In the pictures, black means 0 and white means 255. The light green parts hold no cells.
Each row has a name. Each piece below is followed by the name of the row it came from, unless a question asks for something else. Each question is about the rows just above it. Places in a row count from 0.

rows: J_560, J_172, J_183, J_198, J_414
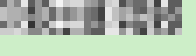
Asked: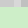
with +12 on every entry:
[216 216 228 204]
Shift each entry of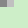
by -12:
[123 180]
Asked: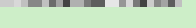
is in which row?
J_414
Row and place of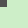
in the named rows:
J_560, 17
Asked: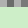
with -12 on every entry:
[164  95 164 109]

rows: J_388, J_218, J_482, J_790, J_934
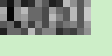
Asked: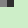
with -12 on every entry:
[119  35]
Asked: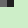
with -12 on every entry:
[93 20]
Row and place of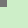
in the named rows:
J_790, 9
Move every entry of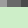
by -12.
[145  93  93  62]
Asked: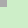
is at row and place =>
J_218, 0
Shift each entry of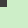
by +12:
[74]
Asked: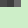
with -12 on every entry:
[62 50 93]

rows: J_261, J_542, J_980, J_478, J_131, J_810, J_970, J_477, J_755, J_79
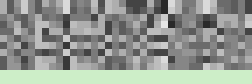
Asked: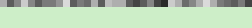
J_542
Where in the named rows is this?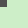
J_261, 14
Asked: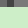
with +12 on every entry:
[119  80 134 134]
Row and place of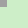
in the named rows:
J_79, 13
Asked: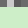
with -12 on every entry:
[ 95 191  80  95]

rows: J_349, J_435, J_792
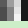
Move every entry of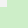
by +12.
[255]
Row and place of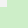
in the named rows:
J_792, 2

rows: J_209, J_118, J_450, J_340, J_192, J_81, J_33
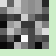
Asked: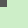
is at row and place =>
J_81, 5
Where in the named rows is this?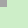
J_192, 5
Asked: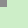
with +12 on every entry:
[153]

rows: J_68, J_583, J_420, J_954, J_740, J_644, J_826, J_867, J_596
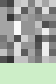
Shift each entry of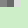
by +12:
[144 117 234]
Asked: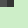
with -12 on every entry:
[68 40]
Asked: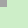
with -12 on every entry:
[152]
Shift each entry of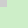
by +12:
[218]
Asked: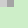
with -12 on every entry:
[194 152]
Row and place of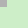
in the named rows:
J_596, 7

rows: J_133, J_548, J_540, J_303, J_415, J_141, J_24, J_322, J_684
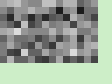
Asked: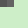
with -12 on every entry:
[73 87]
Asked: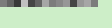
J_303
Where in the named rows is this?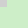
J_322, 3
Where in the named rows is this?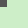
J_540, 7

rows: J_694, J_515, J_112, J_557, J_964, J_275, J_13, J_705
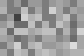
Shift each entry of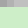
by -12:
[153 166 180 180]
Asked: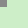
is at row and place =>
J_275, 8
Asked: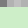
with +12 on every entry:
[136 190 204 190]
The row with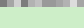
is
J_13

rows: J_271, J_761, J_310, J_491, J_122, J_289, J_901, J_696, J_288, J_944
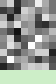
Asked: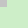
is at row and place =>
J_944, 5
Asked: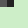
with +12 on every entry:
[99 46]
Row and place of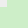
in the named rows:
J_271, 5
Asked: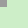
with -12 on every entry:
[144]

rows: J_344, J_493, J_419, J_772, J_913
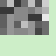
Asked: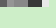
J_419
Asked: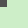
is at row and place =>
J_344, 5
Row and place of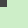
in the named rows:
J_913, 5
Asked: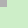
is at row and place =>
J_493, 6
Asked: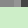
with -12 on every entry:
[124 124 137  57]

